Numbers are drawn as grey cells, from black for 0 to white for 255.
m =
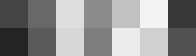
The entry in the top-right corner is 56
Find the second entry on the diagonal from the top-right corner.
208
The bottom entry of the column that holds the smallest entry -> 36
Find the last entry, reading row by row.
82

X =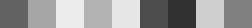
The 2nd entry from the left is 166
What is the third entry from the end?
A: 49
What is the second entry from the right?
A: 207

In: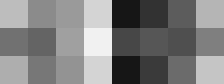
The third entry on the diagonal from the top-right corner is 58
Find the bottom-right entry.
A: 197
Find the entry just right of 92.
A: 181
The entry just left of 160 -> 100
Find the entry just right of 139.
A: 154
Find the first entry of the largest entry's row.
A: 113
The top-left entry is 189

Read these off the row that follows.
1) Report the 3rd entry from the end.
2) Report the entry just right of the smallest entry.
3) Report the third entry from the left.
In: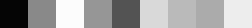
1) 186
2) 137
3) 252

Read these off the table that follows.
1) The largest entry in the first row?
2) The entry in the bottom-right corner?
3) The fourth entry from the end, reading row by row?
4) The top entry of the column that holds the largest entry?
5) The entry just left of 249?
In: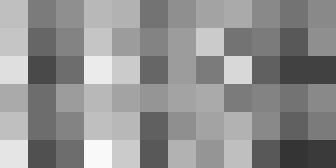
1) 191
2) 58
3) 191
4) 184
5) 109

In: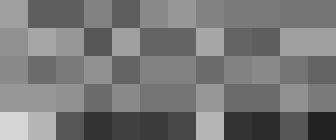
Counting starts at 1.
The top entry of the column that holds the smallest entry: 116
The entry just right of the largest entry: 181
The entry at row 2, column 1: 144
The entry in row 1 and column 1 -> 159
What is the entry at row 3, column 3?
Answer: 122
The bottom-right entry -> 35
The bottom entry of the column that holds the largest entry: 213
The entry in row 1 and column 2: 94
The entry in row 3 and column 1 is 138
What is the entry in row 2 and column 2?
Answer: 166
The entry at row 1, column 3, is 94

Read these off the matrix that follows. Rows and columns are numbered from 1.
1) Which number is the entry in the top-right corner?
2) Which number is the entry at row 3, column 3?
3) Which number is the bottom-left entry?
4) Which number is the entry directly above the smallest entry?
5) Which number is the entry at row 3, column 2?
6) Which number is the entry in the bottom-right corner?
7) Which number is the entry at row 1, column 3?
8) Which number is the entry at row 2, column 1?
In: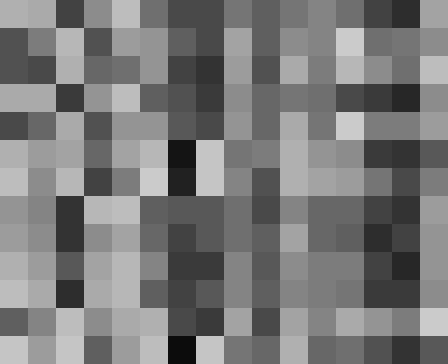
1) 163
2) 176
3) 197
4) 73
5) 73
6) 88
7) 66
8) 81

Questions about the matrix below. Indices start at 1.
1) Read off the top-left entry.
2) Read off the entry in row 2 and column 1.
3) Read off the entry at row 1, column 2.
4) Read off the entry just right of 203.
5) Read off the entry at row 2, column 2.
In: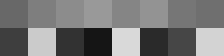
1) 104
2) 62
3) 126
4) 50
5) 203

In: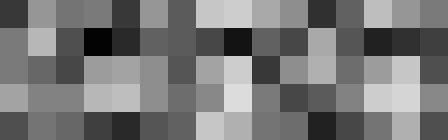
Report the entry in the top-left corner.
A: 56
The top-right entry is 122
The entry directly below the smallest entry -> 156
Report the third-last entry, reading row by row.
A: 116
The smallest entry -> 3
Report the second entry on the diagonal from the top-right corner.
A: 48
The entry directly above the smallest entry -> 122
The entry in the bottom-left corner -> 79
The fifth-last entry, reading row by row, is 33
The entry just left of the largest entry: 136
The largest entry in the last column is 136
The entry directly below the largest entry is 176
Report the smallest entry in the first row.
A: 48
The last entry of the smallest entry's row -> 63
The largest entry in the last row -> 198
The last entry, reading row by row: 79
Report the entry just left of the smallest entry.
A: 79
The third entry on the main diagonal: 71
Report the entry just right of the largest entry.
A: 122
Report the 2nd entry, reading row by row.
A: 150
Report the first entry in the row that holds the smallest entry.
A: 122
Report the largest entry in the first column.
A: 163
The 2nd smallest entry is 19

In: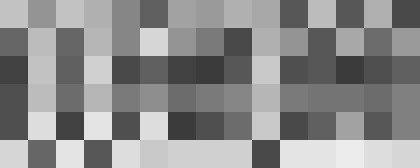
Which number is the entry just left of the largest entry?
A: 228
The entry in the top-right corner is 73
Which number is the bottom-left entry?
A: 214
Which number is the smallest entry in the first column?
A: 65
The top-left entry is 194
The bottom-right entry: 214
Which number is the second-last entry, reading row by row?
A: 221
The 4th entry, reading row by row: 176
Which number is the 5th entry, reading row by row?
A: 134
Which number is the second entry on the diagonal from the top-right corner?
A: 108
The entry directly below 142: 221
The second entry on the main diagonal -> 188
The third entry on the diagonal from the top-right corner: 59
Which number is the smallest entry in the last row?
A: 73
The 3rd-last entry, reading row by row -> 236

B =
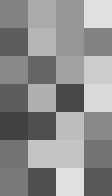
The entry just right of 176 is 72
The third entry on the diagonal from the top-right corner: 101
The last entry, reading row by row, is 87
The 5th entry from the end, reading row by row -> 115
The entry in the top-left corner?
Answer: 130
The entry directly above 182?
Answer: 170
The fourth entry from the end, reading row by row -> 122
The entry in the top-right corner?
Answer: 224

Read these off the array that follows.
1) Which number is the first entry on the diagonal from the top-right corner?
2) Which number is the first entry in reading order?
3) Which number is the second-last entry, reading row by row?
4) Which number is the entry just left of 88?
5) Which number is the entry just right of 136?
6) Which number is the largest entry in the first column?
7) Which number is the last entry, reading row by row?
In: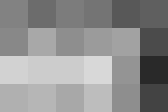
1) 95
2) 130
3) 142
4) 116
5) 168
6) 210
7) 67

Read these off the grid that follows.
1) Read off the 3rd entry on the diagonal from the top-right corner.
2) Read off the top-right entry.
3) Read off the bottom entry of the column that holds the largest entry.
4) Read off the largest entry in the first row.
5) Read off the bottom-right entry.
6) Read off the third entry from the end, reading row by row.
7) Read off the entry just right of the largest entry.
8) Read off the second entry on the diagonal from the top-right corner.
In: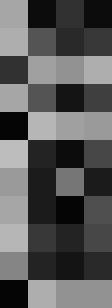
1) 160
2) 12
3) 5
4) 166
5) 146
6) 174
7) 35
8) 41
